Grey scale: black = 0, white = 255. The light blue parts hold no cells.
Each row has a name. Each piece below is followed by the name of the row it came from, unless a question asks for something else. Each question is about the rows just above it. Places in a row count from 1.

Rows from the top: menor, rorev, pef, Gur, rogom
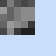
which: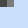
menor
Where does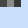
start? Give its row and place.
rogom, 1
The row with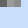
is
Gur
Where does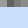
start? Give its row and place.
rorev, 1
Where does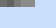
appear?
pef
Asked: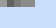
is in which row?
rorev

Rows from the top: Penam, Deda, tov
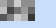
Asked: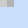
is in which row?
tov
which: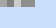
Penam

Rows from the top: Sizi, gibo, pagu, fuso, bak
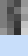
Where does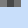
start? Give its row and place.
gibo, 1
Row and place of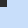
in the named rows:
bak, 3
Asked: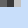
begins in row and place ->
fuso, 2
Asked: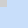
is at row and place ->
bak, 4
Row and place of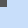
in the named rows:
pagu, 2

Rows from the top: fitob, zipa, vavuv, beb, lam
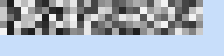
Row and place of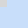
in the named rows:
zipa, 15
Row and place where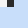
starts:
vavuv, 11

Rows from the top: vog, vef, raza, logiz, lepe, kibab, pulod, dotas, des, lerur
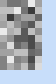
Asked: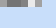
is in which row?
vog
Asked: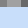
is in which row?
raza
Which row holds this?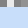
des
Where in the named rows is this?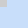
des, 6

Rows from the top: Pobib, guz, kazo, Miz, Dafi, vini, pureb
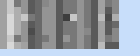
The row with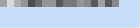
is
Dafi
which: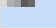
pureb
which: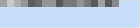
guz
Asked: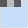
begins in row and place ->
pureb, 14

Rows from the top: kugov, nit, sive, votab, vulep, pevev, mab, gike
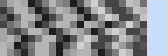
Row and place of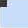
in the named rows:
nit, 1
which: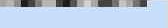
pevev
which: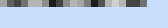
vulep
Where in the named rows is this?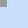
mab, 18

